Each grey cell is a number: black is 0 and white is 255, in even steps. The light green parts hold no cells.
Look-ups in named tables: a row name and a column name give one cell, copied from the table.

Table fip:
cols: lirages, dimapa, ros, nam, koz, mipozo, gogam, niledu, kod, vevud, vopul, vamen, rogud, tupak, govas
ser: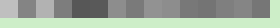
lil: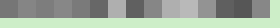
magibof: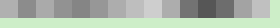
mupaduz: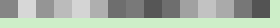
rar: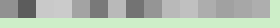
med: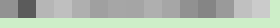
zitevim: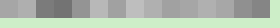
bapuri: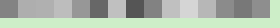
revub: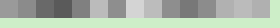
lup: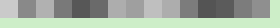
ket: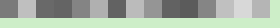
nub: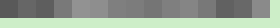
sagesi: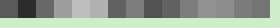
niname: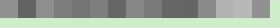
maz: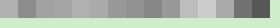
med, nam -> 191
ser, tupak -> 133
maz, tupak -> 114
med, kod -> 175
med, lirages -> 146
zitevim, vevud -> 161
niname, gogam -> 102
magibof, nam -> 146
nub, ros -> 94
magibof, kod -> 206
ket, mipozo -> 176
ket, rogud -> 192
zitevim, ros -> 123
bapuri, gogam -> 192
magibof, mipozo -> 151
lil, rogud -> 95
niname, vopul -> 101
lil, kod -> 134
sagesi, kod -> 82
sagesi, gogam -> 97

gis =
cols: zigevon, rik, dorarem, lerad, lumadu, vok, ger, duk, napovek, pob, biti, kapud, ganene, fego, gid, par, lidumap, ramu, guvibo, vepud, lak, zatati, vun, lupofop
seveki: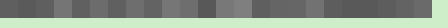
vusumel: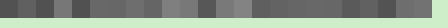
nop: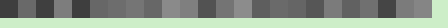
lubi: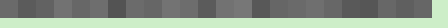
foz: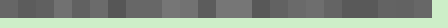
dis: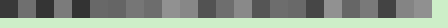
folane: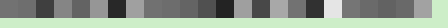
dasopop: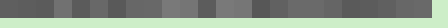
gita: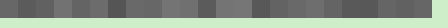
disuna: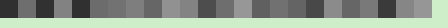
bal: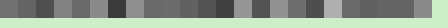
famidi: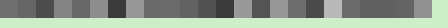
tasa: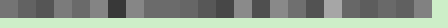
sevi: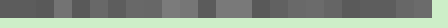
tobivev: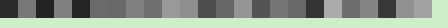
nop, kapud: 82
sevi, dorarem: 89
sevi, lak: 93
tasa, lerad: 123
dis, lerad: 123
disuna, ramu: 72

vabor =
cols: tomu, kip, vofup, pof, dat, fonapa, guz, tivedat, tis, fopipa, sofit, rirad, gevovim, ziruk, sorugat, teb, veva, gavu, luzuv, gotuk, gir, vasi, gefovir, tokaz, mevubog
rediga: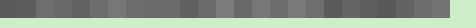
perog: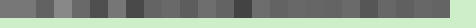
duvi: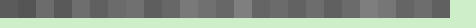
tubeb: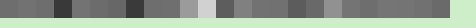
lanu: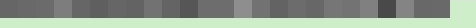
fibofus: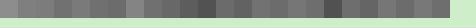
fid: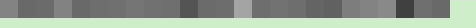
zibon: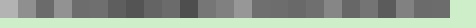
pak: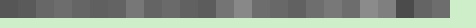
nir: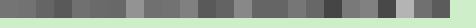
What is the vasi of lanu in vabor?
73
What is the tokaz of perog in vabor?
103
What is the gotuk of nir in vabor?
121
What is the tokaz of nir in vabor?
112
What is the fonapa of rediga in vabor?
109
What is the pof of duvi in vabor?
89
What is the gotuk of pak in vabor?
109
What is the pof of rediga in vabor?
104
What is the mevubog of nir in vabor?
91
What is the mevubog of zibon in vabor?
108
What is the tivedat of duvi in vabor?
112
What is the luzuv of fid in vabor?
97
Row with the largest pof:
zibon

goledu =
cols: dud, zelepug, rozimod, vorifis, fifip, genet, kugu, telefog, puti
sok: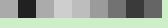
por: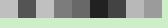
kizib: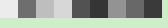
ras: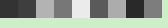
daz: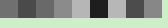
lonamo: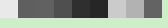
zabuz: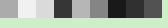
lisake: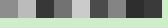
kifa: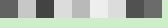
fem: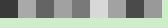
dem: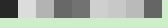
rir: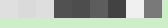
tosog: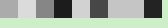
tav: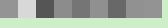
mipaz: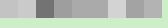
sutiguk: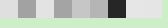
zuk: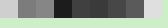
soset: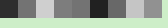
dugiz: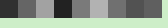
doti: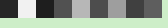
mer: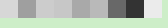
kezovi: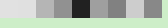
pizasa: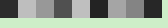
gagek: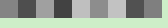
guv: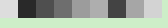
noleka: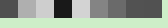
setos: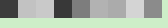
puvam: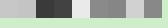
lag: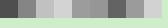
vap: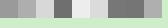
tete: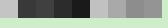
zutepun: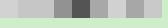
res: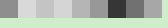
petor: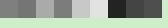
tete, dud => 196
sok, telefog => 58
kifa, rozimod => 67
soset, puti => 145
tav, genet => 144
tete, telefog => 141
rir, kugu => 66
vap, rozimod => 216
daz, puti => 135

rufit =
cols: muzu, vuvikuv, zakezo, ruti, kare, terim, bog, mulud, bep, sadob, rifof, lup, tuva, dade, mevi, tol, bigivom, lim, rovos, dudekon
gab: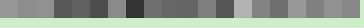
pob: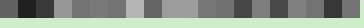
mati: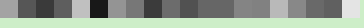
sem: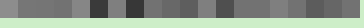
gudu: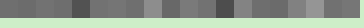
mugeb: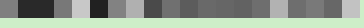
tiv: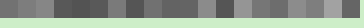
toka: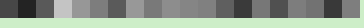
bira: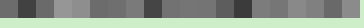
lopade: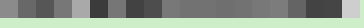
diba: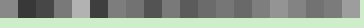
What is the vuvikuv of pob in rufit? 32
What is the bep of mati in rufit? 59
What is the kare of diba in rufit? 178
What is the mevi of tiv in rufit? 118
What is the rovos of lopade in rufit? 69
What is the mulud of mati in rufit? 119
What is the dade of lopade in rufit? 114
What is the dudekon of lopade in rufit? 206
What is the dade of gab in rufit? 179
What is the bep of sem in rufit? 114
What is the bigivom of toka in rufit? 125
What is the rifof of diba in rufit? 91
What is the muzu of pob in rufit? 97
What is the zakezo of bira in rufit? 106
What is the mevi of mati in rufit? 129
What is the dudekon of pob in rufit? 114

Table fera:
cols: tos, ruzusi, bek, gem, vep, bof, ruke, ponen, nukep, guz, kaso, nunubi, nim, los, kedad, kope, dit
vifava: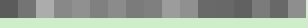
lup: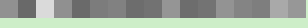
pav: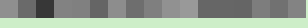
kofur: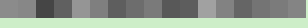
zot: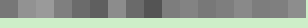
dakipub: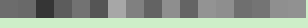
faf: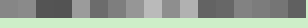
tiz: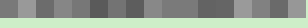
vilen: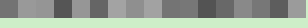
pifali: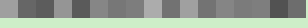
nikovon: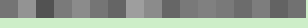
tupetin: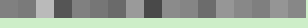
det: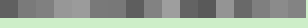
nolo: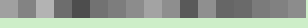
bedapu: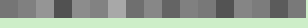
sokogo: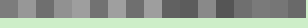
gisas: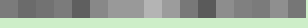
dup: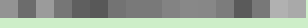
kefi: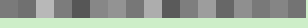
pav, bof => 101
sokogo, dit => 105
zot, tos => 119
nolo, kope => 129
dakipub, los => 111
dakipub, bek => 53
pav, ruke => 141
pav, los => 101
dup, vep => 95
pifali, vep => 90
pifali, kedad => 126
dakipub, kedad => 116
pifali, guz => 114
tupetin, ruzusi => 122
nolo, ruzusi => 131
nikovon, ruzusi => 147

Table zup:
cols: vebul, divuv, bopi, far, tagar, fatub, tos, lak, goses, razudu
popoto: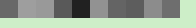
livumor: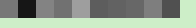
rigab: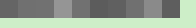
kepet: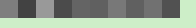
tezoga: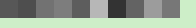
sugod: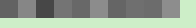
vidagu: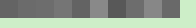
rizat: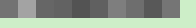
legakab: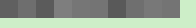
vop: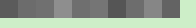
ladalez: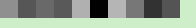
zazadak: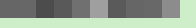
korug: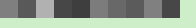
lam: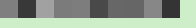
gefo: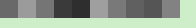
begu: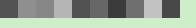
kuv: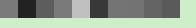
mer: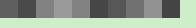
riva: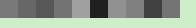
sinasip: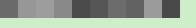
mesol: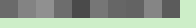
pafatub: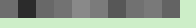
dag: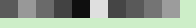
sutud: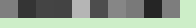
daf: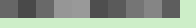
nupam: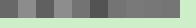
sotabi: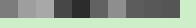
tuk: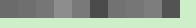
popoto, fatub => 146
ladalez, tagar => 176
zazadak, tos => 90
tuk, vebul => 107
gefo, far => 58
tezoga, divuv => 78
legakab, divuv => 110
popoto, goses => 140
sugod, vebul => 98
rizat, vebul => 115
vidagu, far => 117
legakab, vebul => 96
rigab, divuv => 112
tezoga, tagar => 93
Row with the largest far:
begu

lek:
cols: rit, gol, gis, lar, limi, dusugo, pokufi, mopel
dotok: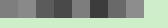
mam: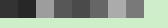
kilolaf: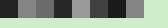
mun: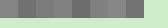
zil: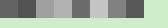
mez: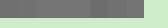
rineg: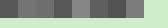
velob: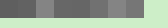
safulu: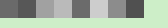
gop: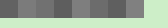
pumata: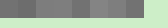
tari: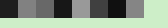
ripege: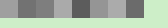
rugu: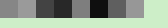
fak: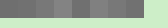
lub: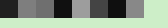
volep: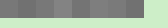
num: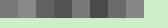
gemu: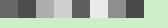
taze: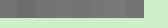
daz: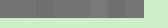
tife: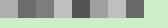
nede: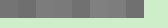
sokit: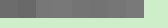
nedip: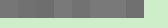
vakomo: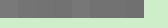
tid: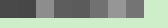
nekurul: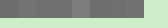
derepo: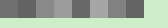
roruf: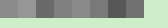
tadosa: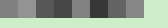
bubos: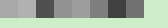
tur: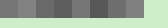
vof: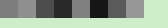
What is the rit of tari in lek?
30
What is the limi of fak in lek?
112
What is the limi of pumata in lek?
114
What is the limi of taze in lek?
116
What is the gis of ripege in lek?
126
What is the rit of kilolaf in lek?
34
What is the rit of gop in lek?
98
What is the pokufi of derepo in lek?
129
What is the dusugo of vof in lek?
22
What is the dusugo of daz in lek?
121
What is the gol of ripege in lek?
114
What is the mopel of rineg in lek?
124
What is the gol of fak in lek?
113
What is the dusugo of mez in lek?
109

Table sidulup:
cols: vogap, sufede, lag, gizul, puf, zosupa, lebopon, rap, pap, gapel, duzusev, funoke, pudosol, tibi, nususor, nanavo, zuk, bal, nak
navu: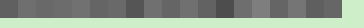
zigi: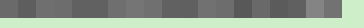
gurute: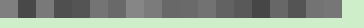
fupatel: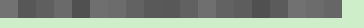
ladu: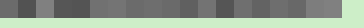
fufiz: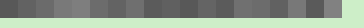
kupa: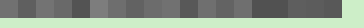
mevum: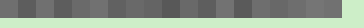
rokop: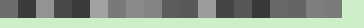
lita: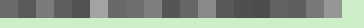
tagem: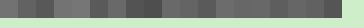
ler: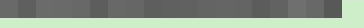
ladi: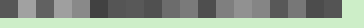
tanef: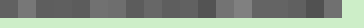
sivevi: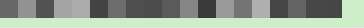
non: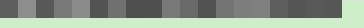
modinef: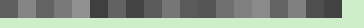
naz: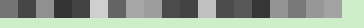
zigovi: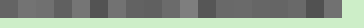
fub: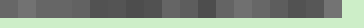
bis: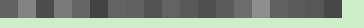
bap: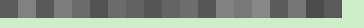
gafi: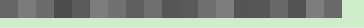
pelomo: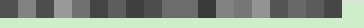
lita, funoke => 137
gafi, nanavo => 104
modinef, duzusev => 90
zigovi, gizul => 96
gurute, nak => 118
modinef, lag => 99
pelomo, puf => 113
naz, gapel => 75
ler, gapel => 96
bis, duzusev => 89
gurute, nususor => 70
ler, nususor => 92
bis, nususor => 142
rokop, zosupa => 161
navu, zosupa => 101
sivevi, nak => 70
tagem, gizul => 115
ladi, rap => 88
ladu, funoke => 115

